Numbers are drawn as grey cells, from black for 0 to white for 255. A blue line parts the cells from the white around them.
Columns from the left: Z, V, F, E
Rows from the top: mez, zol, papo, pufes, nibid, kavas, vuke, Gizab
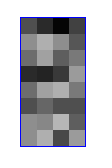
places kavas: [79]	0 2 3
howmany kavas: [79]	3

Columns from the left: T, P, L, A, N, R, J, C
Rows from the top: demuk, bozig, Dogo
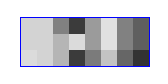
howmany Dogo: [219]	1
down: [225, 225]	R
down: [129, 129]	J
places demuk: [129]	2 6
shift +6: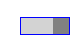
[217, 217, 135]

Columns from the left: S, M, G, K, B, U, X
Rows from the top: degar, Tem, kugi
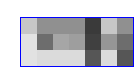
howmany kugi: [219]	4
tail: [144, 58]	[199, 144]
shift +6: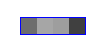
[115, 172, 164, 70]
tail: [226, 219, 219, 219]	[86, 219, 86]
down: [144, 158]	K
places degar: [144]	1 2 3 6
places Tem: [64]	4

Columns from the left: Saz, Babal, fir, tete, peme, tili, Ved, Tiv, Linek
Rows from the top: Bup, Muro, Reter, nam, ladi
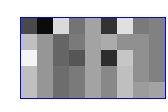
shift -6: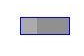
[165, 138, 138]
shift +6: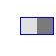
[230, 128]
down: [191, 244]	Saz

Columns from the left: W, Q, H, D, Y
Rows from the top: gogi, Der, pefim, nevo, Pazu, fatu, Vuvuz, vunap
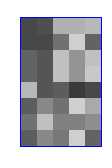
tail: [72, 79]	[176, 176, 184]
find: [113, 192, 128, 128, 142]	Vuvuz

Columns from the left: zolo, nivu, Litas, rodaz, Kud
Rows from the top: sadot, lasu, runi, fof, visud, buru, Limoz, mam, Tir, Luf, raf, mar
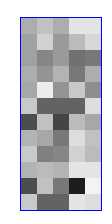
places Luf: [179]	0 2
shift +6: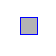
[185]
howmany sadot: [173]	2
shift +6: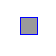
[160]
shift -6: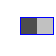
[71, 187]
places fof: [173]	0 4
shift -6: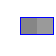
[128, 148]

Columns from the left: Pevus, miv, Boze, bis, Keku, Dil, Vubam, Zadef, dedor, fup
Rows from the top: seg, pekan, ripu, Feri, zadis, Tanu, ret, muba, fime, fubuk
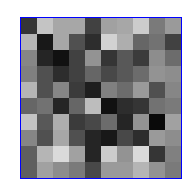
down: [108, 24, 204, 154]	Dil
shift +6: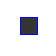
[59]
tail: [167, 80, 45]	[210, 174, 102, 114, 65]
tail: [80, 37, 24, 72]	[45, 154, 141]

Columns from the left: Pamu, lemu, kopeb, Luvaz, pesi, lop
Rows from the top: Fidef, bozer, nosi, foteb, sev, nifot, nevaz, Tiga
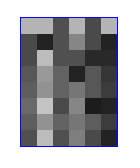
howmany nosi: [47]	0
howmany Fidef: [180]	4
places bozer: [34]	1 5
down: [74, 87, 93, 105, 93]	Pamu
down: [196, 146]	lemu

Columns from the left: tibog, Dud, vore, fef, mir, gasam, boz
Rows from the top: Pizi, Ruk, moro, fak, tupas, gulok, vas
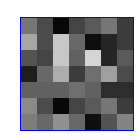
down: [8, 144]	vore
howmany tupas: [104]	0
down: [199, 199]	vore
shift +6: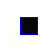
[14]
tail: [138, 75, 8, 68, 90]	[118, 60]

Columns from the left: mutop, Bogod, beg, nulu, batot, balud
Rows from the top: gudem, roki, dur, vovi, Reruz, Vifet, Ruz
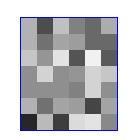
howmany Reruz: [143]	4
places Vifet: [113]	1
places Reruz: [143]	0 1 2 5
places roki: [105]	4 5

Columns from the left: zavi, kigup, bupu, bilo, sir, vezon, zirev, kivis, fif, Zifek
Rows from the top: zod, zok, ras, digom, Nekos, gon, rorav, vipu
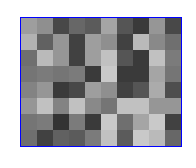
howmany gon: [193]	4
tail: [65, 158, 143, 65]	[186, 137, 111]
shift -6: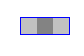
[187, 125, 187]
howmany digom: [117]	3
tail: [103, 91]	[165, 85, 58, 150, 72]

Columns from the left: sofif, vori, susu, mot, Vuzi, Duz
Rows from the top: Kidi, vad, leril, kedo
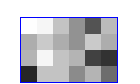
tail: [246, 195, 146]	[83, 187]
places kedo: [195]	1 2
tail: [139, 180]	[109]
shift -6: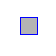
[174]
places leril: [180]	0 3
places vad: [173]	0 2 5

